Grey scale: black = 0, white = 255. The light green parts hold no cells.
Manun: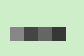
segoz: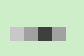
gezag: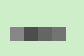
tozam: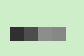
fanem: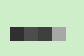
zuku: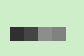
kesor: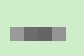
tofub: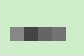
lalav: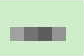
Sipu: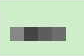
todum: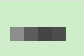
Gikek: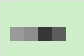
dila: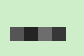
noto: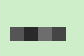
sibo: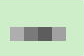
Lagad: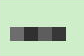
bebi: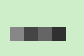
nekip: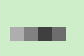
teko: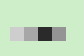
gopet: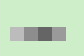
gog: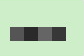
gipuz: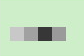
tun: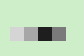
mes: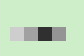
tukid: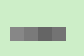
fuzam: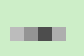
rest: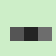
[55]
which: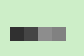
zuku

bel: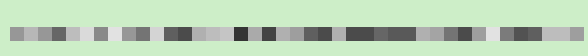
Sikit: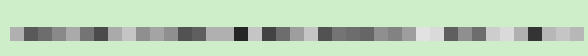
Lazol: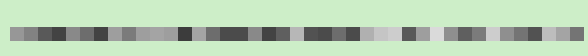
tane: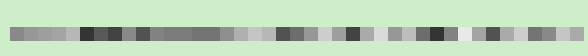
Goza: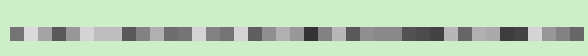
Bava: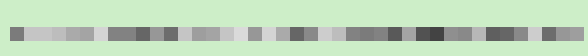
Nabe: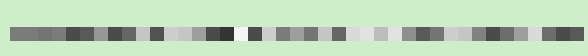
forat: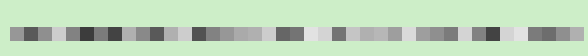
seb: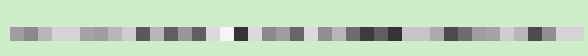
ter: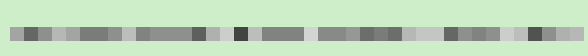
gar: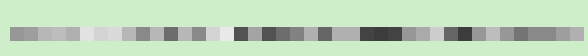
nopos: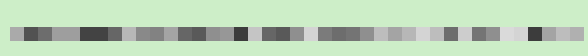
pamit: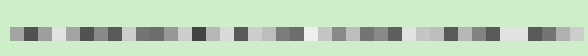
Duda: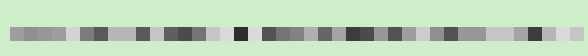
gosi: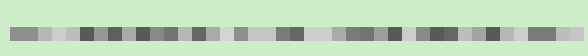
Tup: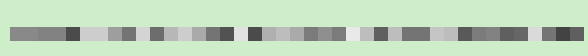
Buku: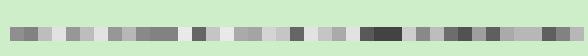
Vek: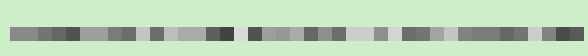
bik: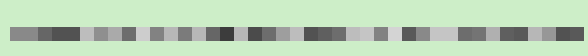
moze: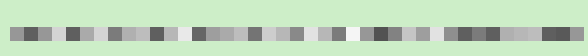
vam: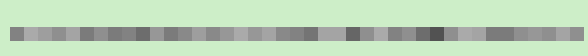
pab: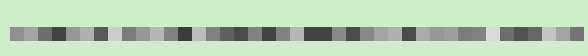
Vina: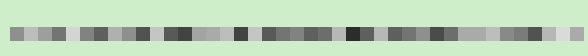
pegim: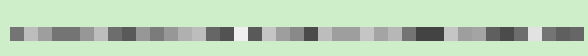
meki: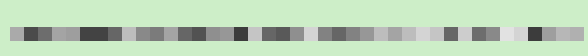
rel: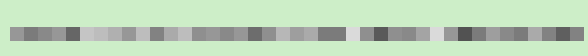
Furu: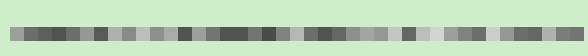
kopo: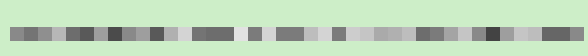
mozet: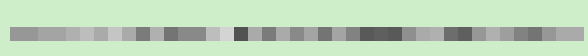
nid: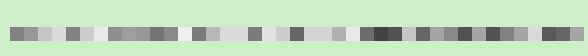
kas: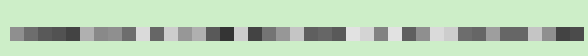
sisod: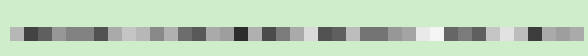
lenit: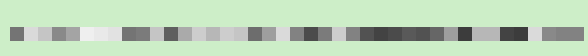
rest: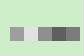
[ 95 176 183 189  95  89 151]
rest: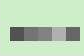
[164  60  75 151  82 158 205 143  82 151 151 197 197 164  60 183 218 197]

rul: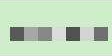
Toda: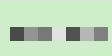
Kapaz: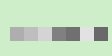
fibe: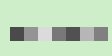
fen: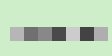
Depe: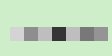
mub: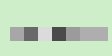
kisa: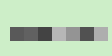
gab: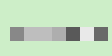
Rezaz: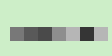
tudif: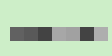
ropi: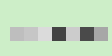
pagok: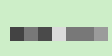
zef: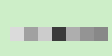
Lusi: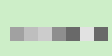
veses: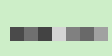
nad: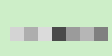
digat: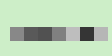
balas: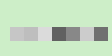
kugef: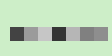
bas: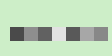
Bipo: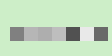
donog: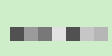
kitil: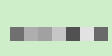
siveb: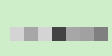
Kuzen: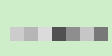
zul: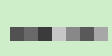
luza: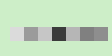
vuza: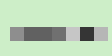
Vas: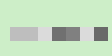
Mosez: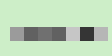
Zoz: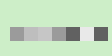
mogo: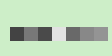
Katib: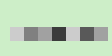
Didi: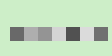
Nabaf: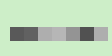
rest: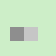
[120]
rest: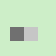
[ 53 182]
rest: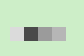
[128]
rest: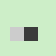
[174 148 136]
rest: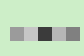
[142]
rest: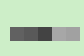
[ 67 174]

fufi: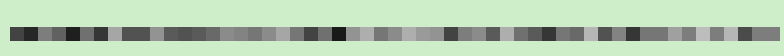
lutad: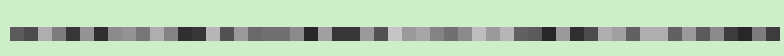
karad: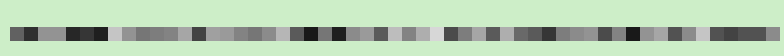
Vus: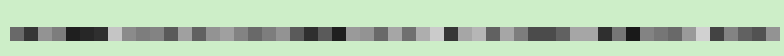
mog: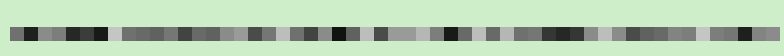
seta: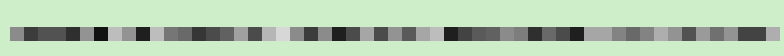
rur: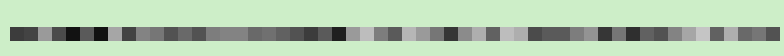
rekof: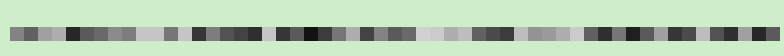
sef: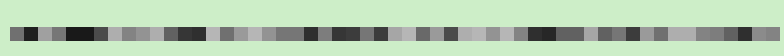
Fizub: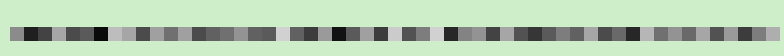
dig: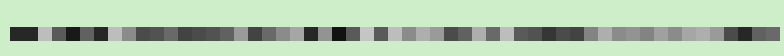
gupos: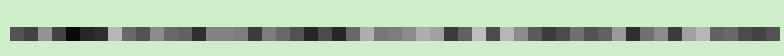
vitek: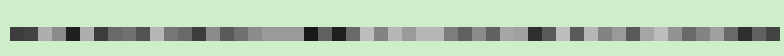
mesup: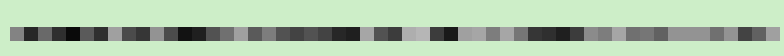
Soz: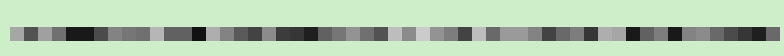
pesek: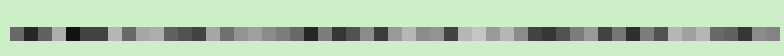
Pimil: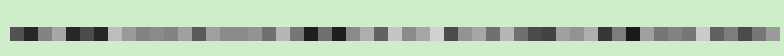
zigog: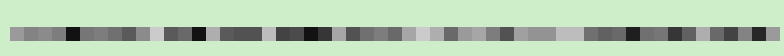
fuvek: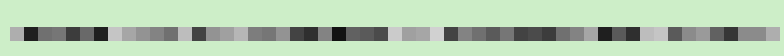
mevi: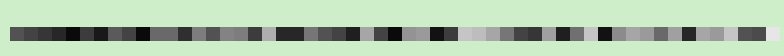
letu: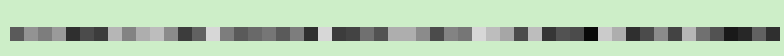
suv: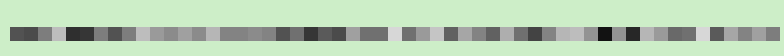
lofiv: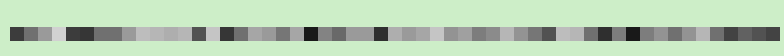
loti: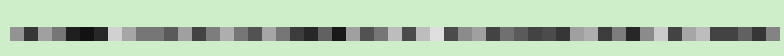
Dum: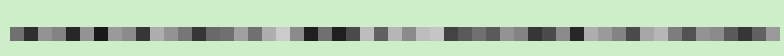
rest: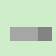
[105 131 174 147  82 154 112 147  67  67 174]
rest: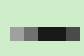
[131 118 112 182  97  97  18 174 131  90  67 139  60  54  31  97 118 147
 112  82 189 139 203 147 125  67 189 105 154 154 131  67 105 125  54 174
 166  25  97 125  25 131 139 105  75  54  31 105]
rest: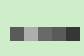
[125 139 147  75 131  25 147 166  82 139 197  82  67  82  82 139]
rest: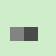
[166 182 125  82 147 139  90  54  97 154]
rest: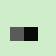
[189 166  75 160 112 160  75  97 112 147  97  90 209  97  60 154  18  90
 160  60 203  82 125 209  39 131 147  67 166  82  54  90 125  97 166  75
 105  39 182 112 147 105 166  82 154  60 125 174]

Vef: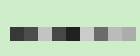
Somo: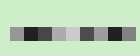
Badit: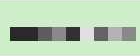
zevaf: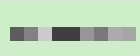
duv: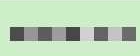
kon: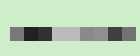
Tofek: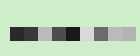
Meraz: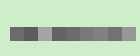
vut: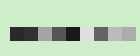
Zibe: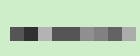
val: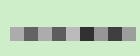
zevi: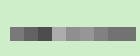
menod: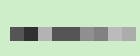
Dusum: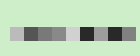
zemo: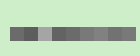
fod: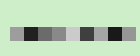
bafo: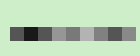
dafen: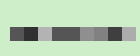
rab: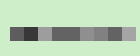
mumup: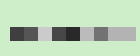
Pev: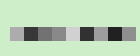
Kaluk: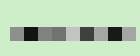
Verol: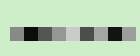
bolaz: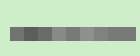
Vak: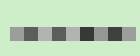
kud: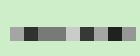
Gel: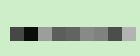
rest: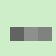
[ 99 165]
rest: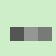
[179 129  85 137]

